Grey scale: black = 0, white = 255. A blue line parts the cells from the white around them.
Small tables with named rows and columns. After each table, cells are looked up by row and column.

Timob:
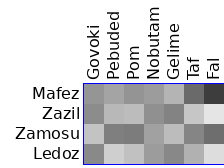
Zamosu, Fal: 110
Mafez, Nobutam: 156
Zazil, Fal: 229
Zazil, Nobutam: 144
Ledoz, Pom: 193
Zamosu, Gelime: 188
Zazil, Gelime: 131
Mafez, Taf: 106
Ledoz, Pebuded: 207
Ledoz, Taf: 177
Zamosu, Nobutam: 161
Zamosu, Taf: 133
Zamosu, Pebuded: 127
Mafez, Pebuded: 164
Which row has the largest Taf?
Zazil

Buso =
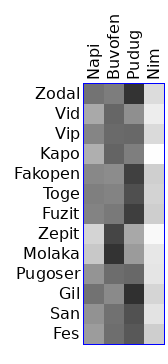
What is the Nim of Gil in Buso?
213
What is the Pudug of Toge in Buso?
79
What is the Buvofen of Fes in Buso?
110
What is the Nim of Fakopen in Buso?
207
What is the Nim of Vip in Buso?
218
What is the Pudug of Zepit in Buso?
168
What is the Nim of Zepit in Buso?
249
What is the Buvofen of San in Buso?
113
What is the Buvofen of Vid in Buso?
102
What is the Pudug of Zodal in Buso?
51
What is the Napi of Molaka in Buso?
200
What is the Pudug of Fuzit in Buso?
62
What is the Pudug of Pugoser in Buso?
104
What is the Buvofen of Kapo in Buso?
100
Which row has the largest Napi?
Zepit

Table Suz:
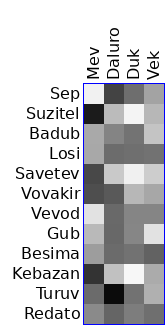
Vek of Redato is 111
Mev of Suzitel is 27
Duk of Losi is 111
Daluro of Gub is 104
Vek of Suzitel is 183
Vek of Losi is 114
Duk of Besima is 114
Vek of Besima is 98
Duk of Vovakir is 183
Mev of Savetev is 72
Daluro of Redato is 101
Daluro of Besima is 107
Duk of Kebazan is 247
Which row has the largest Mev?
Sep

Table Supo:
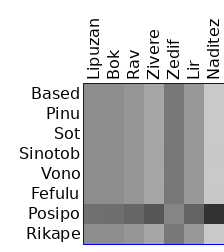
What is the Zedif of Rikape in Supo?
120
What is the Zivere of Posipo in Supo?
86
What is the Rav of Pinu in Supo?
150
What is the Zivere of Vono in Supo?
166
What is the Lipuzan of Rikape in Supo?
141
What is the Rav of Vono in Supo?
150
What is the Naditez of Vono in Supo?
201
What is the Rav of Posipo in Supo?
102
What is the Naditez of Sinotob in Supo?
200
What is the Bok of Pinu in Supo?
142
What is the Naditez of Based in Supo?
201
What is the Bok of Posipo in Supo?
111
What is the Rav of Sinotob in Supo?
150
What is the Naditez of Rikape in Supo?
201
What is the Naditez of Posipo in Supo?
50

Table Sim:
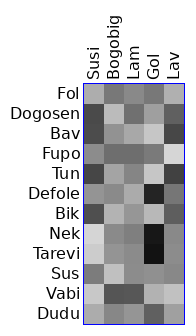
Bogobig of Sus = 192
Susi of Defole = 148
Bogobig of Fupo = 110
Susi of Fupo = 140
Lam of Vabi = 87
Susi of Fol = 173
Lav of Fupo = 214
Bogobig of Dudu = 135
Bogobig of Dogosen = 187
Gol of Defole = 36
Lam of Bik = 150
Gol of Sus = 144
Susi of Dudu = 172
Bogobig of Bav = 146
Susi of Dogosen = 74
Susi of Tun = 70
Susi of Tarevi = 204

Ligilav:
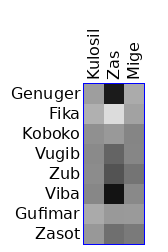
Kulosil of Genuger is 158
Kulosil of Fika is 176
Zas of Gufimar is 153
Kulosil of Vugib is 138
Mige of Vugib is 134
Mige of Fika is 162
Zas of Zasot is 111
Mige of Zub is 116
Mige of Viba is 137
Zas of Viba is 19
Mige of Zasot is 122
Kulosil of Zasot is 152
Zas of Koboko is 153
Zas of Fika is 220
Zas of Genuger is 27
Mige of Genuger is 171
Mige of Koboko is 133
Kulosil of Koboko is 144
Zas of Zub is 83

